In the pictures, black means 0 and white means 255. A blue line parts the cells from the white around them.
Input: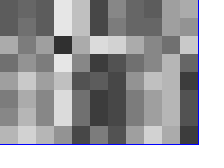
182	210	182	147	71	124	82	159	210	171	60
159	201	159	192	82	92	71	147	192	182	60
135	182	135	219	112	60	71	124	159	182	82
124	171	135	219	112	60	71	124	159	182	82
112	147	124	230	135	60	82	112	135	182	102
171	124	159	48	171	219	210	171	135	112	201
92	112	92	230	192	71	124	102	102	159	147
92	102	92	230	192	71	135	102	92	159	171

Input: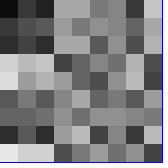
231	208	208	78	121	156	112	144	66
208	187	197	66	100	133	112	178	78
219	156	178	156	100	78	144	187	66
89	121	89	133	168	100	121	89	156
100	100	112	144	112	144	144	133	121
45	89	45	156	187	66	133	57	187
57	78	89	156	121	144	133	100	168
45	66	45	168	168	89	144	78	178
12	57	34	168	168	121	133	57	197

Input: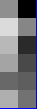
219	134
175	114
104	94
164	73
184	42
143	0

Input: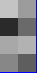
168	178
196	156
42	106
135	94

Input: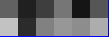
194	43	129	151	141	173
97	32	62	118	21	86

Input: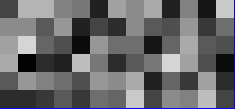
161	213	101	79	11	151	110	110	21	101	170	89	79
68	180	180	129	119	32	161	139	170	32	129	21	201
89	151	129	110	79	151	139	170	32	101	56	161	44
139	139	89	151	32	68	44	139	89	79	151	56	110
44	44	56	89	56	110	101	201	68	139	129	190	68
170	2	44	32	190	119	44	89	119	213	161	79	11

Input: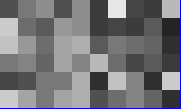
203	164	120	164	174	80	109	131	100	47
194	152	109	164	174	90	120	109	100	47
120	131	100	164	131	185	109	69	90	59
80	120	142	80	142	59	231	69	59	185
203	109	90	152	142	59	69	59	90	36
69	80	120	120	174	47	194	131	47	203

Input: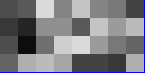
100	175	187	165	67	67	56	175
77	89	218	132	196	132	120	67
56	36	143	143	89	196	155	187
77	13	111	206	218	155	120	100
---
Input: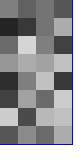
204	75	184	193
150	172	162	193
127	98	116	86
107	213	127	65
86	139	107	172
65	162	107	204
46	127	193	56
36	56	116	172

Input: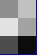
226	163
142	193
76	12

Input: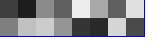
127	192	203	149	53	41	214	74
62	29	139	95	237	169	95	225

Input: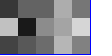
193	25	140	164	214
67	88	108	182	129
55	99	99	173	118

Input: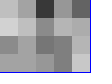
210	191	139	181	172
191	163	56	151	99
163	163	151	127	200
139	163	118	127	181

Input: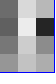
150	194	173
119	205	140
108	217	184
96	236	37

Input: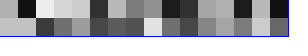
194	194	59	112	156	71	91	82	226	112	71	134	165	124	204	103
176	17	237	215	204	49	185	124	145	28	49	165	176	28	185	17
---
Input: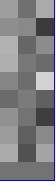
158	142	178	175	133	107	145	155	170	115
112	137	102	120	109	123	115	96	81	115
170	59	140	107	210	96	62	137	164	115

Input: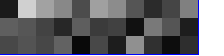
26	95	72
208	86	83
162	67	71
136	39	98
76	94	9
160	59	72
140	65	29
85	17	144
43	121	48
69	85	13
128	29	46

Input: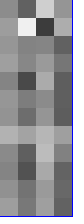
140	157	150	159	132	150	147	178	138	132	145	158
97	240	131	135	73	125	109	163	95	82	115	120
207	60	133	154	171	139	149	182	188	169	154	159
149	173	97	118	94	95	93	159	129	99	104	98

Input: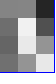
132	110	101	112
133	241	233	148
37	80	148	232

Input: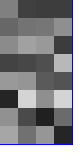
128	103	139	67	153	37	145	166
64	115	161	71	149	212	74	113
61	118	153	79	90	143	32	150
61	143	60	184	83	212	107	37

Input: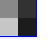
137	198
50	28

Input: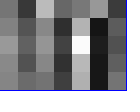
117	130	153	137	133
56	84	97	82	107
187	136	149	135	115
103	47	66	49	63
120	179	251	184	176
152	21	29	23	23
59	92	81	95	116
